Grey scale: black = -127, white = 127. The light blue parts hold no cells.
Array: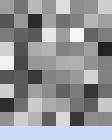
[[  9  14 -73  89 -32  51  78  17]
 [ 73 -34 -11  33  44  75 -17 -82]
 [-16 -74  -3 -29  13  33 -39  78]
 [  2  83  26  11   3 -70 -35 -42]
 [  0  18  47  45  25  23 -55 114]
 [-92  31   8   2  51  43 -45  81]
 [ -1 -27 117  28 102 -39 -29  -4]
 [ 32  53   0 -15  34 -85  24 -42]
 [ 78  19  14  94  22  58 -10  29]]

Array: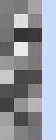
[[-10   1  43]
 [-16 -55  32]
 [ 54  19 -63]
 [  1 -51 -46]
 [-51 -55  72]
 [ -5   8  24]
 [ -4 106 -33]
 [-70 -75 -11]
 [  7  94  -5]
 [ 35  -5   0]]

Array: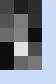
[[  -8  -23 -112]
 [ -52   96 -113]
 [-112    2  -20]
 [ -80   -2  -43]
 [ -83  -96  -59]]

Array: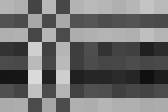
[[  44   42   48   47   53   45   47  -51   38  -52   45   43]
 [ -52  -60  -56  -63  -49  -46  -62   52  -52   65  -58  -48]
 [ -98 -111  -89  -84  -89  -89  -95   78  -94   90 -105 -106]
 [ -54  -56  -51  -56  -57  -51  -65   58  -56   58  -54  -52]
 [ -83  -95  -63  -60  -76  -49  -65   53  -62   79  -81  -76]
 [  52   63   47   50   52   48   45  -52   54  -57   49   47]
 [ -54  -51  -43  -46  -50  -41  -45   41  -53   40  -51  -45]
 [  57   68   54   47   54   58   51  -56   56  -59   47   53]]

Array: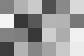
[[107  72  36   6  51 -67]
 [112  44  78 -72  -1   2]
 [ -8  51  52 -39 -72 116]
 [ 89   9 -48  74  50   2]]

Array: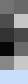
[[  71    7]
 [ -22 -120]
 [ -54  -77]
 [  70  -50]
 [ -23  -12]]
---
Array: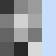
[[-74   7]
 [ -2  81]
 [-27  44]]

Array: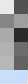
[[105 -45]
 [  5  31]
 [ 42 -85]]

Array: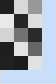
[[-95  89]
 [105 -88]
 [ 83 -12]]

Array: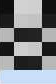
[[-112   82]
 [-100   70]
 [  56  -95]]

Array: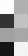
[[124  48]
 [-76  66]
 [ 33  39]]

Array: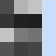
[[-51  51]
 [-74 -94]
 [ 68  -5]]

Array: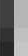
[[-63  53]
 [-63  54]
 [-77  63]]
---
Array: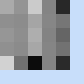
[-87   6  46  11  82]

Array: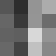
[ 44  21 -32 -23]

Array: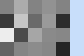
[ 3 26 38  5]

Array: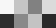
[91 67]

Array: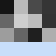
[-74  61 -26]

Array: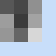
[ 16 -68  22]

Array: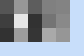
[  3 -11 -74]
